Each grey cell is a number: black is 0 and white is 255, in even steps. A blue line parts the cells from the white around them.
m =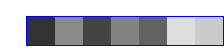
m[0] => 50
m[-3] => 98

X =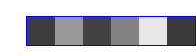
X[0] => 60
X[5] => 58
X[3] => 131
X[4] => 231

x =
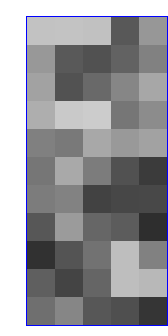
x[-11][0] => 194
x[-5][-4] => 130
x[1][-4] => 89
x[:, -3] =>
[193, 81, 105, 204, 168, 124, 66, 102, 114, 101, 87]
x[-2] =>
[95, 68, 101, 190, 184]
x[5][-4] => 169
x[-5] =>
[124, 130, 66, 71, 72]
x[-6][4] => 59
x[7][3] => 92
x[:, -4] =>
[195, 89, 82, 201, 121, 169, 130, 155, 84, 68, 134]
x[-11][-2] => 88
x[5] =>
[118, 169, 124, 81, 59]
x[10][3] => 79

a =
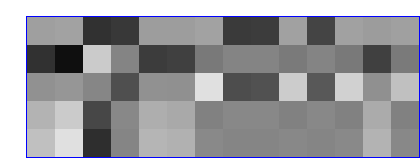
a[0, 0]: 159
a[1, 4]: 60
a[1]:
[49, 15, 203, 132, 60, 64, 121, 132, 132, 122, 132, 121, 64, 122]
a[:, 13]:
[160, 122, 192, 129, 136]
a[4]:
[192, 224, 46, 133, 181, 177, 137, 133, 133, 136, 133, 137, 179, 136]
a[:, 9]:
[161, 122, 204, 129, 136]
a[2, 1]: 150
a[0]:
[159, 162, 49, 56, 157, 157, 162, 58, 60, 161, 68, 161, 156, 160]
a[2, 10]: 88
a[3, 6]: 129
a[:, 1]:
[162, 15, 150, 203, 224]
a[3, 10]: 136
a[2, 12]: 144

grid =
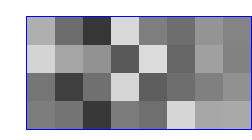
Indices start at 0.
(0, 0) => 175
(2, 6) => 128
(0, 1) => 109
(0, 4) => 126
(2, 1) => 63
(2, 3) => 213
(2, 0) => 117
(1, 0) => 212
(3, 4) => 111
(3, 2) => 56

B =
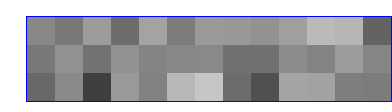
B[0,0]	135
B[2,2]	63
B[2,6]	198
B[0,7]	152
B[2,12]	124
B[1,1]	145
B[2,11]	126
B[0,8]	146
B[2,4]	130
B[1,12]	133
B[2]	[104, 137, 63, 153, 130, 184, 198, 108, 80, 164, 162, 126, 124]
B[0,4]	163

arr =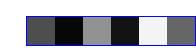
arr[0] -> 78
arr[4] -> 244
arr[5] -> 102

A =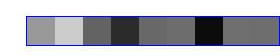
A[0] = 153
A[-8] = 204
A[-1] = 110
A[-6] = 43

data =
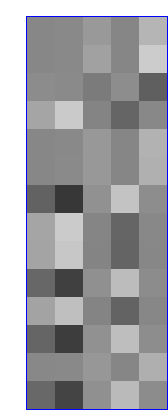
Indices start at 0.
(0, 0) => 135
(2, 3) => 141
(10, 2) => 132
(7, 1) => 203
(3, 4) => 136
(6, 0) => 98
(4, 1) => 137
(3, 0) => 165
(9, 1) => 64
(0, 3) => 134
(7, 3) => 101
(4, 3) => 134
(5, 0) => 135
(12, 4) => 175
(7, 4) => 136
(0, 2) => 153
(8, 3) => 100
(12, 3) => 134
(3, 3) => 101
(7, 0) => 165
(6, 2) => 145

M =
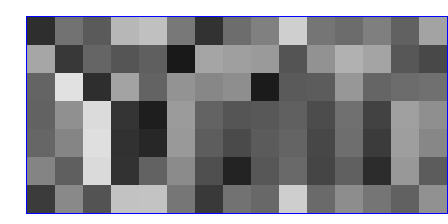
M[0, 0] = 46
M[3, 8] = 88
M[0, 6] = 50
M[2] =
[100, 225, 46, 163, 99, 147, 135, 142, 27, 90, 92, 151, 101, 108, 112]
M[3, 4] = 30
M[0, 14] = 163
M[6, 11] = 141
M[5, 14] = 92
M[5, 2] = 218
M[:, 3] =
[183, 85, 163, 52, 49, 50, 194]
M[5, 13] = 152
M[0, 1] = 114
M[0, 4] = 192
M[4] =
[102, 133, 223, 49, 39, 153, 93, 74, 91, 100, 71, 110, 59, 158, 135]
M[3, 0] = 98
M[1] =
[166, 56, 101, 85, 95, 25, 165, 159, 154, 84, 146, 177, 164, 87, 72]
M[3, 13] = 160
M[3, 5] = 155
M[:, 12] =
[127, 164, 101, 66, 59, 44, 117]
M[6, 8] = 104
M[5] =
[132, 95, 218, 50, 98, 139, 79, 35, 87, 105, 69, 96, 44, 152, 92]
